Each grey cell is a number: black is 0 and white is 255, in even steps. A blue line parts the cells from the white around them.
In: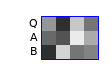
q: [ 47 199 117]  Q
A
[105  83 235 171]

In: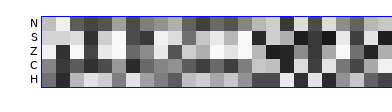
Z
[240  49 248  69 233 248 105 140 233  84 206 175 248 227 248 183  30  37
 140  57 168 248 113  37 175]
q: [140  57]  Z

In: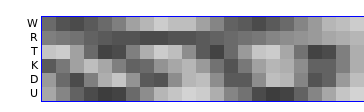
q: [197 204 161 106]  T
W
[106  83  75  90 106 127 161 182 204 190 190 161 133  98  90  75  90 106
 133 154 182 190 204]
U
[167 133  98  75  61  67 106 141 182 197 211 204 174 133 114  75  61  67
  98 133 167 197 211]
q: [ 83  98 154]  D

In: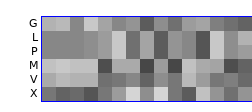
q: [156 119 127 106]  V
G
[178 185 135 200 164 135 148  92 142 112 156 164 127 112  99]
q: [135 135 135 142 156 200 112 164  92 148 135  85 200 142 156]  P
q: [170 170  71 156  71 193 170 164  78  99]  M
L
[135 135 135 142 156 200 112 164  92 148 135  85 200 142 178]
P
[135 135 135 142 156 200 112 164  92 148 135  85 200 142 156]
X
[119  99 106  85 119 156 213 142 213 119  92 193 148 112 148]

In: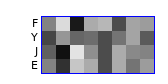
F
[131 219  25 171 183  76 164 156]
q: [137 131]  J
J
[ 96  17 227 143  76 171 137 131]

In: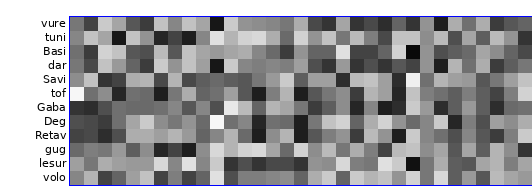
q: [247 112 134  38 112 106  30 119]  Deg
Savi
[141 194  52  67 173 180  73 180  73  94 106  94  87 119 153 202  94 159
 159  45 186 194 159  45 240 112 180 159 153  87 119 159 194]
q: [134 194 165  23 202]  vure
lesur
[159 119 173 159 153 153 216 134 224 134 202  52  79  52  73  73  52 147
 141 216 126 119 224 202  17 119 173  94  87 165 180 126 165]
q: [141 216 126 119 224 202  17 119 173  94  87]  lesur
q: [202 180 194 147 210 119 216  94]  volo
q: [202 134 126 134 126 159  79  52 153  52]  dar

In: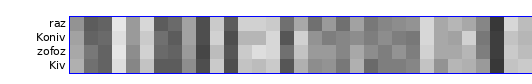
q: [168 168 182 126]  zofoz
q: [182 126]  zofoz
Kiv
[176 112  99 222 134 195  92  92 141  78 202  78 195 188 202  86 176 141
 147 120 176 106 126 126 134 195 147 182 176 154  56 195 202]

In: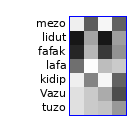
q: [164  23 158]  lidut
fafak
[ 38 183  57 146]
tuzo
[224 202 195 152]
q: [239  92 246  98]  mezo
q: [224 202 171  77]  Vazu
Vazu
[224 202 171  77]

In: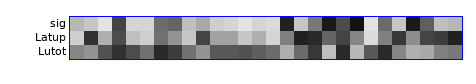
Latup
[206  49 175  76 191 206 113 147 198  68 161 161 198 175 213 128  33  41
 101  68 134 219 128  55 141  68  61  33]

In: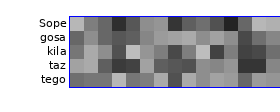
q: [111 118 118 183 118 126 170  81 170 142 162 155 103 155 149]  tego
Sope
[183 126 103  47  87 142 149  53  95 111  81  35 103 183 176]

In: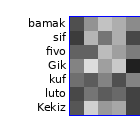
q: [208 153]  Kekiz
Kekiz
[ 86 208 153 167  66]

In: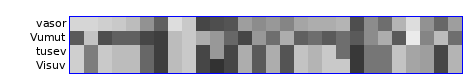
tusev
[207 125 201 188 188 103  62 188 201  70 152  70 173  90 173  84 195 180
 201 110  56 118 118 195 165 158  70 180]
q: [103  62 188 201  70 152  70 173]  tusev
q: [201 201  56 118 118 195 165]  Visuv

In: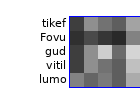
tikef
[ 62 143 114  94 163]

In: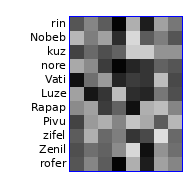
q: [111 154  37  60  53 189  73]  Vati
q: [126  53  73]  zifel
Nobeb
[183 126 161  45 216  92 126  85]
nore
[169 139  60   4  37  53  98  85]
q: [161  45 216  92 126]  Nobeb

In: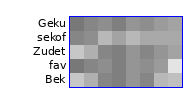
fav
[120 134 142 127 149 142 155 228]
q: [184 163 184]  sekof

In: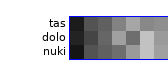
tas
[ 27  83  96 130 166 136 142]
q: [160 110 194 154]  dolo
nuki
[ 21  83  96 110 154 194 160]
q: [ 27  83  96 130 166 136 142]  tas

